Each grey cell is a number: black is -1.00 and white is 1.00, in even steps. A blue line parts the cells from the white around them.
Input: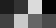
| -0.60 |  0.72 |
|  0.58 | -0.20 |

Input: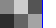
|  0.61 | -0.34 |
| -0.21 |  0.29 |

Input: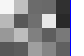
|  0.50 | -0.16 |
| -0.31 | -0.13 |

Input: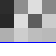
|  0.11 |  0.74 |
|  0.73 | -0.27 |

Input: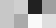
|  0.62 | -0.74 |
|  0.33 |  0.95 |

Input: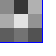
| -0.58 |  0.39 |
|  0.77 |  0.15 |
